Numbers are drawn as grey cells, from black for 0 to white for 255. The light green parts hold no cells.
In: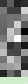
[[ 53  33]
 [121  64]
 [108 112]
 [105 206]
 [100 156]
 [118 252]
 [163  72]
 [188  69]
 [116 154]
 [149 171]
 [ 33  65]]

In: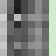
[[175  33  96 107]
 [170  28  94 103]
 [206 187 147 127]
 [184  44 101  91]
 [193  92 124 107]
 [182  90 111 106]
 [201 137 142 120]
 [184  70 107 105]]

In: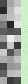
[[ 72 194]
 [ 41 222]
 [160 207]
 [123 228]
 [ 94  88]
 [154 203]
 [ 83  55]
 [200 150]
 [173 193]
 [ 71 157]
 [ 97 191]
 [172  75]]

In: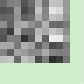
[[103 133 109 116 192]
 [ 81 154  94 132 216]
 [101 148 109 135 186]
 [142 164 145 177 104]
 [ 91 178 106 170 181]
 [ 82 127  91  97 232]
 [171 122 162 135  86]
 [131 164 136 171 124]
 [192 106 177 125  61]]

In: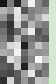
[[ 20  38 241 102]
 [179 230 130 147]
 [150 224 133 216]
 [ 91 205 184 124]
 [114 103 236 115]
 [128 179 118  87]
 [149 226 134 159]
 [173 241 154 151]
 [ 85 190 135 196]
 [ 94 201 174 116]
 [ 79  94 232 126]
 [ 46  90 101 188]]

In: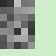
[[ 43 192 122]
 [ 93 148 164]
 [133 131 103]
 [ 79 157  63]
 [139  52  54]
 [ 87 168 111]
 [ 82  64 147]]

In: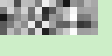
[[203  76 185 237 109 148 183]
 [120 149 113  42 163 246 164]
 [ 23 139 108  56 137 254 125]
 [ 90 175 236 232 100 163  66]
 [ 93 146 104  32 165 252 159]]

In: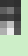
[[ 50  47]
 [ 94  61]
 [ 59  50]
 [146  77]
 [175  86]]

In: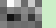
[[129 201 203]
 [ 92 120 116]
 [108  56  55]
 [129 113 115]]
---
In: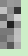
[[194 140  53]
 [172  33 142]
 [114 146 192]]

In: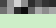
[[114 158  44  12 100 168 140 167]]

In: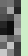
[[ 89 164  35]
 [ 38  13 140]
 [143  94 115]
 [200 135  63]]

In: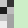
[[ 29 188]
 [236 162]]

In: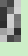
[[ 54 117 210]
 [ 46 206 122]
 [194  70  96]]

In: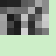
[[ 92 121 112 113 174  61 140]
 [157  70  25 141  43 153 198]]
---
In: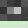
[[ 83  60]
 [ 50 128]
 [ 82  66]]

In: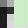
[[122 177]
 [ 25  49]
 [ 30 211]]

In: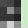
[[ 73  68]
 [ 55 140]
 [ 54  53]]

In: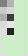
[[129 179]
 [203 215]
 [172  63]]

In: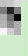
[[193 200]
 [124  39]
 [174 110]]

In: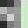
[[ 48  62]
 [184 150]
 [128 208]]

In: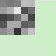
[[130 121]
 [157 177]
 [ 67  81]]

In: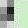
[[211 135]
 [150  33]
 [118  82]]
